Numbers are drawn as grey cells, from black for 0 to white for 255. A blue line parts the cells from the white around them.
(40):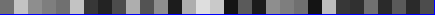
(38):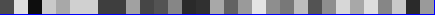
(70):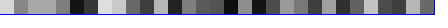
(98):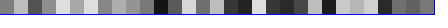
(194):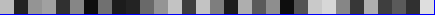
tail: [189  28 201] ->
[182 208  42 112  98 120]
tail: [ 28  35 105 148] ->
[195  62 195 126  28 174  90 142  14  83 201 215 134  55 174  62  90  48
 222]
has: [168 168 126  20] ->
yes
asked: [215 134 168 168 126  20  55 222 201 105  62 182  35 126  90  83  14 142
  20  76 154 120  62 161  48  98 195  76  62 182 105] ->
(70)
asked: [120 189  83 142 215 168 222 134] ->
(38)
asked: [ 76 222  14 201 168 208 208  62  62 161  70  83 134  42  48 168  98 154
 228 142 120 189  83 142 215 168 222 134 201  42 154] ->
(38)

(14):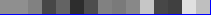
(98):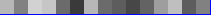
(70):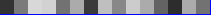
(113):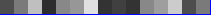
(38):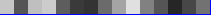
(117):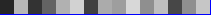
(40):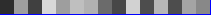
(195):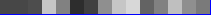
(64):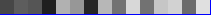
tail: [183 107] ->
[ 93  71  99 158 191  93 129]
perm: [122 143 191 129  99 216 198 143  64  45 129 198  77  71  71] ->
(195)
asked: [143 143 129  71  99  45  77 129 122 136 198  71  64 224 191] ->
(14)
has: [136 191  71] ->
no

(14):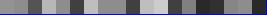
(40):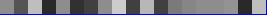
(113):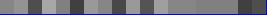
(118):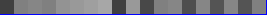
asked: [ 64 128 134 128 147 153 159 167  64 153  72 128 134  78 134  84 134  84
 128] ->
(118)
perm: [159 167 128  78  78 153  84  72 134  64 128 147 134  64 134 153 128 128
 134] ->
(113)
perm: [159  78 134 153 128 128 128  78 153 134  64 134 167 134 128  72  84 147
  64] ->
(113)
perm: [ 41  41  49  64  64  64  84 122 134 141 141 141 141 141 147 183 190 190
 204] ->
(40)

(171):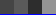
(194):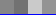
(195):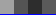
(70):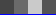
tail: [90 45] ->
[148]
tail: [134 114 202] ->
[148]
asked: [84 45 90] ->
(195)
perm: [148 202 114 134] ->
(194)

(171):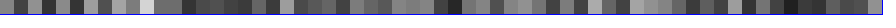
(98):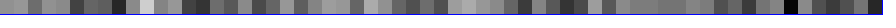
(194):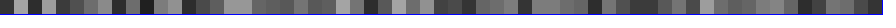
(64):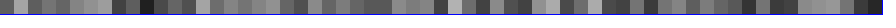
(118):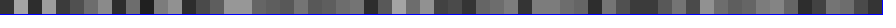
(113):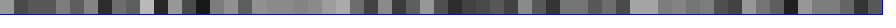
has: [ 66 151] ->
yes
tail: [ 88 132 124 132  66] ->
[ 39 116 132  80 132 145 116  66 124  66 171 101  66 164 145 132 101  59
  94  66 157  52 116  66  32  59  52  94  74  80 145]
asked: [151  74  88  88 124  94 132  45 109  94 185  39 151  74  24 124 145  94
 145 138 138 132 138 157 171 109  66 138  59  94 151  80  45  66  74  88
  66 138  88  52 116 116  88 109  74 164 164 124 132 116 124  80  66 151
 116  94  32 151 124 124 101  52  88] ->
(113)
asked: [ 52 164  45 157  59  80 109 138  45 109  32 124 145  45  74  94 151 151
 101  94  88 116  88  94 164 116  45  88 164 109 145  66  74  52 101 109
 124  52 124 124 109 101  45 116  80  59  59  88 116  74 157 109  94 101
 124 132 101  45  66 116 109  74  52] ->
(194)

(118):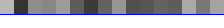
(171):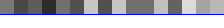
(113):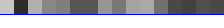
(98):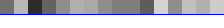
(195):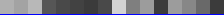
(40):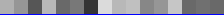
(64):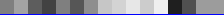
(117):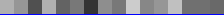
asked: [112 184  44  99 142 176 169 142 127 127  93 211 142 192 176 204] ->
(98)
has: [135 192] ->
no
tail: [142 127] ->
[127  93 211 142 192 176 204]

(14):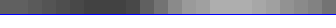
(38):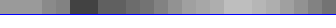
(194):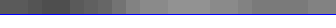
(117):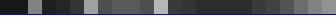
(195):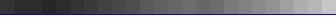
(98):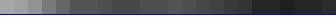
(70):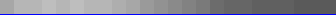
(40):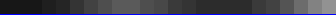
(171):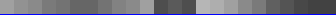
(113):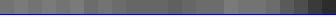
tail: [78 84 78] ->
[72 66 58 52 37 37 31 37 37 44]
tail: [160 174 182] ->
[198]

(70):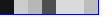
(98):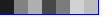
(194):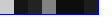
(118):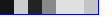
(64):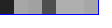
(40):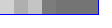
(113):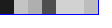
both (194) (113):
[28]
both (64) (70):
[78]
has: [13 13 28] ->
yes
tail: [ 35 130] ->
[13 13 28]
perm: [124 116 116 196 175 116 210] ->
(40)
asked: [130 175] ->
(98)

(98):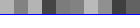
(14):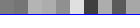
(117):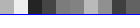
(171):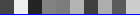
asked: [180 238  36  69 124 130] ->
(117)
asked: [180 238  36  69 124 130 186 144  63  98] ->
(117)

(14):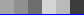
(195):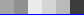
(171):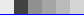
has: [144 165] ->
yes
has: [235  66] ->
yes
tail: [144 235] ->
[213 186  60]
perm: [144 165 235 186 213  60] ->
(195)
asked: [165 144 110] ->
(14)

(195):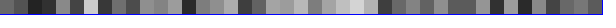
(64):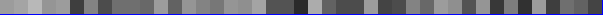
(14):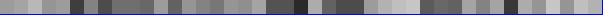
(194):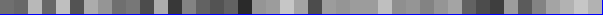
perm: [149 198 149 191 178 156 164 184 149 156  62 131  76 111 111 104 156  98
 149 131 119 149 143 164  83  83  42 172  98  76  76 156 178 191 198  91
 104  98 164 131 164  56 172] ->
(14)
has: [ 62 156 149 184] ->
no

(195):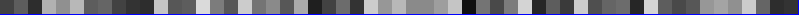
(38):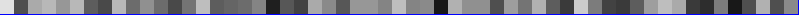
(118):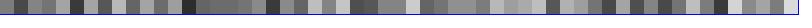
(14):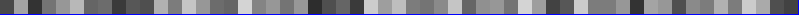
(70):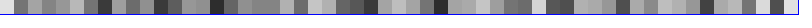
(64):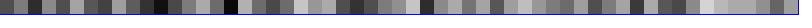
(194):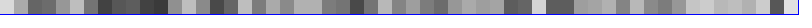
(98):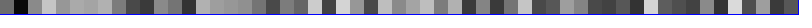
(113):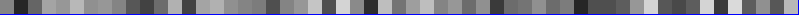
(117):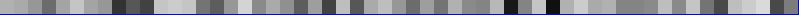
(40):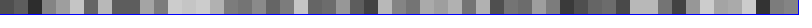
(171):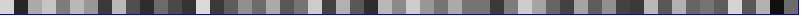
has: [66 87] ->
yes
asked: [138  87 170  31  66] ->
(195)
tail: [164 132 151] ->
[184 116  58 158 108 144  58  93 151 144  45 101 144 132 132 177 108 197
 177 101  87  58 164 190 164 116  45 164 170 197 158 116 108 212  87  79
 177 170 151  79 170 138 190 177 151  66 170 184 116 218  79 225]
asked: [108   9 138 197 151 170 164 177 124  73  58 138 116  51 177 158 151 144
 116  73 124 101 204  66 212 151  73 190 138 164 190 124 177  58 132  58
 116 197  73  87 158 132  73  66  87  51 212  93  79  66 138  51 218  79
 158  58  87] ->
(98)
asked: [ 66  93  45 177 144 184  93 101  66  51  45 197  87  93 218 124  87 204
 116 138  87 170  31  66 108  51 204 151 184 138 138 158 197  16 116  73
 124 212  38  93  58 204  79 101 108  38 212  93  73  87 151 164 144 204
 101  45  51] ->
(195)
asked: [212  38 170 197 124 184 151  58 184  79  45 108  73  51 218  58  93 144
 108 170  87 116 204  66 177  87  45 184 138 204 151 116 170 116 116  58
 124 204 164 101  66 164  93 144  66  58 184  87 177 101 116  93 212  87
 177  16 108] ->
(171)
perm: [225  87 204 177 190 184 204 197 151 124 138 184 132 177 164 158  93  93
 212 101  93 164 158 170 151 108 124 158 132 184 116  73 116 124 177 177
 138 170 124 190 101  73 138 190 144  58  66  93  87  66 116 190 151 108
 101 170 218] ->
(194)

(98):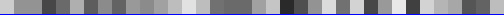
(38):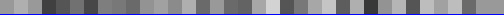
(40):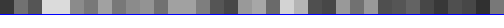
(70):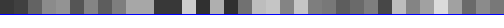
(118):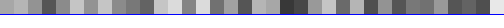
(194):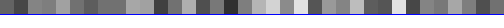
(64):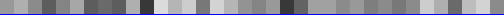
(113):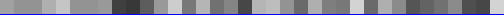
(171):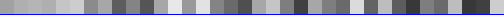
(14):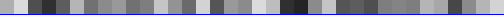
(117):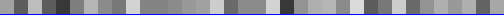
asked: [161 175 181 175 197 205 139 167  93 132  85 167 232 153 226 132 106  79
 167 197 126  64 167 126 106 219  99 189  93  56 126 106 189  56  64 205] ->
(171)
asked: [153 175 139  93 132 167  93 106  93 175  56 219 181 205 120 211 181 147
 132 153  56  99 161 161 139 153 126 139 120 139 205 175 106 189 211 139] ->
(64)
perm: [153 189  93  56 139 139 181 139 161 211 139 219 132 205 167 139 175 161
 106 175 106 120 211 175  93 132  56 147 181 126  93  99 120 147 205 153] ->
(117)
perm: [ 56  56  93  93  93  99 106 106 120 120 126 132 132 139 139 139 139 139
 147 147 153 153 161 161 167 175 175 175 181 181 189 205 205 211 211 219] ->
(117)

